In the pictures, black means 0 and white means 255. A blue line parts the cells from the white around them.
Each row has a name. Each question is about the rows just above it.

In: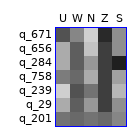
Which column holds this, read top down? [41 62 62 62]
Z
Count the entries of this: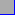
1
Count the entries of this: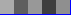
5
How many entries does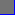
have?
1
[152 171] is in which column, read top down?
N

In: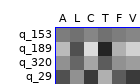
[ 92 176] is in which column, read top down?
T
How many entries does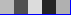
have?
5
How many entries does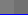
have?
2
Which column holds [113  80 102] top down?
L
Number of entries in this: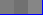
3
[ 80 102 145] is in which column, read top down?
L
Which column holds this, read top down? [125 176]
F

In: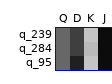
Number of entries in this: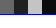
4
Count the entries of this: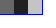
3
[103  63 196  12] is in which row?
q_239

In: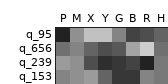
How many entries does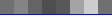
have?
8
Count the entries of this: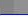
2

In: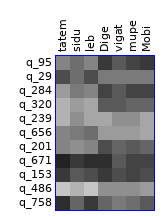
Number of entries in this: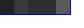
5
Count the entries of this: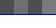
4

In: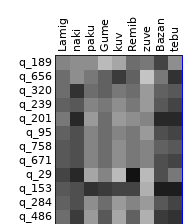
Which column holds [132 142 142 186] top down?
kuv
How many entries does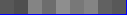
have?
9
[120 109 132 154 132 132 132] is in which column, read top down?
paku
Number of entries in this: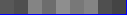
9
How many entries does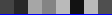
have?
8

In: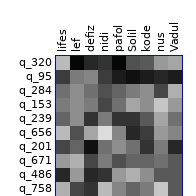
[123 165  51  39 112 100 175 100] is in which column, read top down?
Solil
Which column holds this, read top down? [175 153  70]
lef
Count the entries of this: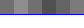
6
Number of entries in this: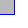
1
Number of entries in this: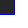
1
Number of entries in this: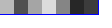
7
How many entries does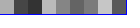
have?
9

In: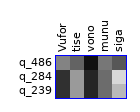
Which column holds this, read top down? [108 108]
munu
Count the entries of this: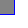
1
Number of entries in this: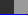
2
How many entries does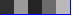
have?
5
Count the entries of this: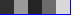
5

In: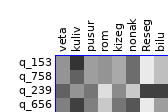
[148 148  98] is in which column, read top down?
veta
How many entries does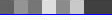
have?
8
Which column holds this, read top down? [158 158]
pusur
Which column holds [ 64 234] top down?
Reseg
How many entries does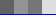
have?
4
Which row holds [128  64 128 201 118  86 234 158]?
q_656

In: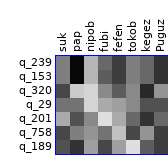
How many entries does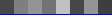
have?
8
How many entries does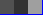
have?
3
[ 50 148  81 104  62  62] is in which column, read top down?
Puguz
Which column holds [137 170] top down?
fubi
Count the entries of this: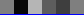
6
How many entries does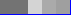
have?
5
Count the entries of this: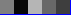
5

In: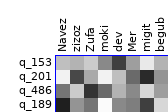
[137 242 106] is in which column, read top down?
moki
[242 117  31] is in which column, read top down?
Navez
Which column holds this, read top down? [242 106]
moki
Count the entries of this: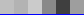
6
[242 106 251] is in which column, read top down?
moki

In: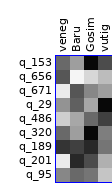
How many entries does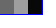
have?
3
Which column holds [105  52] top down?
veneg
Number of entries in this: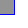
1
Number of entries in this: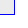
1

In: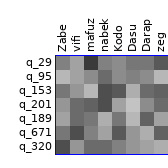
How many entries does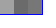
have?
3
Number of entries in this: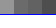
4
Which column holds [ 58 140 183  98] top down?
mafuz
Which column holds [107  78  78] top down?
nabek
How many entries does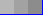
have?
3
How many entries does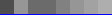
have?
8
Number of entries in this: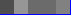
5

